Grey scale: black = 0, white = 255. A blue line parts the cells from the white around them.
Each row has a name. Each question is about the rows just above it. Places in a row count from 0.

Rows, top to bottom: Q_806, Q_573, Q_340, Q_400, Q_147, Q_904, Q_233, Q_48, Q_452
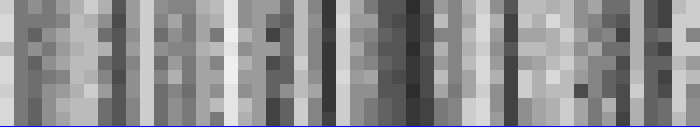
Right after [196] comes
[176]
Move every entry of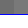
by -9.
[101 112]
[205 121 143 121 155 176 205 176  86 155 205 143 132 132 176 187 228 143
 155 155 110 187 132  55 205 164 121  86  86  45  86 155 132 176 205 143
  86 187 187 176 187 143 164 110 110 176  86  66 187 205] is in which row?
Q_806
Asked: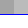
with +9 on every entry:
[173 196]

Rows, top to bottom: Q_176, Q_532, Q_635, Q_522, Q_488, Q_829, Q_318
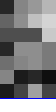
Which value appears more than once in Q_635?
[78]
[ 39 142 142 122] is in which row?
Q_522
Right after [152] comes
[182]
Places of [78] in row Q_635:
0 1 2

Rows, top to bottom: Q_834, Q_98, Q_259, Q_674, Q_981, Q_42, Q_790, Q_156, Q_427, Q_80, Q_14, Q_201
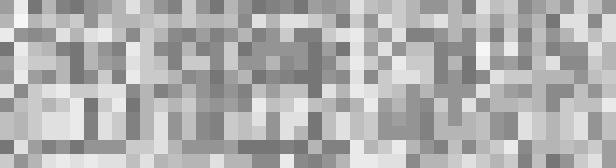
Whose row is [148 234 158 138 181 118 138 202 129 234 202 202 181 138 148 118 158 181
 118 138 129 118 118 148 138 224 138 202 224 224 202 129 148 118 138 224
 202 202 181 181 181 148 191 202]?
Q_42
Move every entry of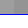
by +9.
[167 157]
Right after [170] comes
[234]
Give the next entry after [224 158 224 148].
[191]
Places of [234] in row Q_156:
5 8 18 21 26 43
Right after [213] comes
[191]

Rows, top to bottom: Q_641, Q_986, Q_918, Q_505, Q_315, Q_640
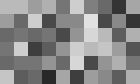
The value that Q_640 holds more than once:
[93]
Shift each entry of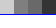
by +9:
[215 136 114  61]
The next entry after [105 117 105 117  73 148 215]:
[186]
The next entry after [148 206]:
[186]

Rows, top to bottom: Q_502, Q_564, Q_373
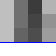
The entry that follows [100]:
[77]
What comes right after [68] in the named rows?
[146]

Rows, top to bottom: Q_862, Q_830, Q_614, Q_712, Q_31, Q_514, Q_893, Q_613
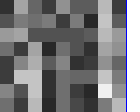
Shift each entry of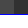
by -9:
[63 40]
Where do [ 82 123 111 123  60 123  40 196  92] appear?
Q_830
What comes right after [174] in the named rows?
[92]
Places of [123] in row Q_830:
1 3 5
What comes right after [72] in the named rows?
[49]

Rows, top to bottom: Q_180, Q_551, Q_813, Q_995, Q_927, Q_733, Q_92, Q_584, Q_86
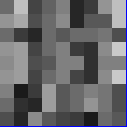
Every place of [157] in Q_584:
3
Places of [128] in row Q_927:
4 5 7 8
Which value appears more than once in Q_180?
[191]
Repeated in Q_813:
[107]
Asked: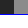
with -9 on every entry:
[ 29 130]
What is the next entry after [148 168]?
[78]
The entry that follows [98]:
[128]

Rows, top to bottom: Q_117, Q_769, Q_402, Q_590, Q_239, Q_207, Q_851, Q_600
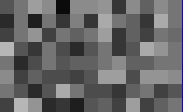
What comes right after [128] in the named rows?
[54]
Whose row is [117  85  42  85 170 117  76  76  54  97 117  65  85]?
Q_851
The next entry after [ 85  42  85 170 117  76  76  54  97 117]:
[65]
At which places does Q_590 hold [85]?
1 6 9
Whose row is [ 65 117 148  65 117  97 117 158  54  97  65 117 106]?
Q_402
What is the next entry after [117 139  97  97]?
[117]

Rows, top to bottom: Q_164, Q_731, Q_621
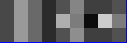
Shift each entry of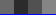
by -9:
[ 96  34  72 124]
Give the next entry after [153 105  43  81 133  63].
[63]

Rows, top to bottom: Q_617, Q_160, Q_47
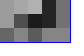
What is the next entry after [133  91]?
[133]
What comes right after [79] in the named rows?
[28]
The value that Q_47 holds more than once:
[133]
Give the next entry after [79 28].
[37]
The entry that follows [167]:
[177]

